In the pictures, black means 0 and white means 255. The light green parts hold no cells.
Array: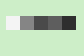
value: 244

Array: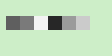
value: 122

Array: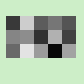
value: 105

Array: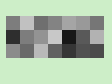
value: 185

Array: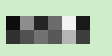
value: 81

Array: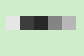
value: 231

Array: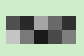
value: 197

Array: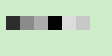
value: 139

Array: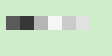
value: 55
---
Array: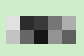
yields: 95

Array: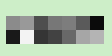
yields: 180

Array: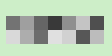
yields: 188

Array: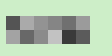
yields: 91

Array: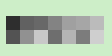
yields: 207

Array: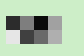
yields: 175

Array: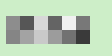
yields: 58

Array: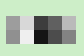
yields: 131

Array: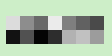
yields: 156
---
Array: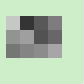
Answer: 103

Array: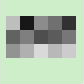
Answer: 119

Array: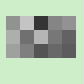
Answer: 98

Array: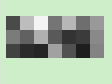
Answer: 137

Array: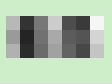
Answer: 212

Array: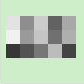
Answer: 175

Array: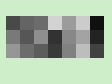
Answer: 35

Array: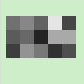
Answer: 169

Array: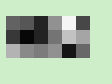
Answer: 165
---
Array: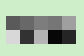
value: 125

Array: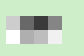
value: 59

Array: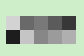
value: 121

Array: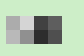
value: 65

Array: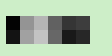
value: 181

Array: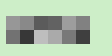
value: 91

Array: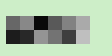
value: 9

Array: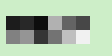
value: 13
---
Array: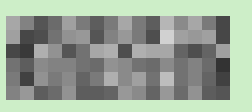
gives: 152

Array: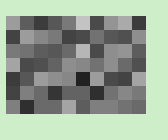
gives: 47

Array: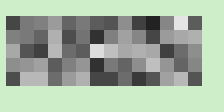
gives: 184

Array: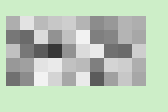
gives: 140

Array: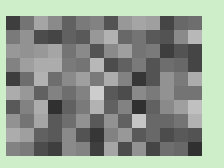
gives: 122

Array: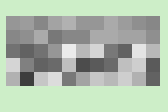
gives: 61

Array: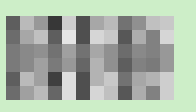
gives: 160
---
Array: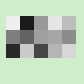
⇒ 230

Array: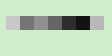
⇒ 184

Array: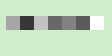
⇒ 194

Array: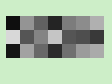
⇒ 197

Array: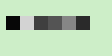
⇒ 134

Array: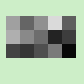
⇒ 175
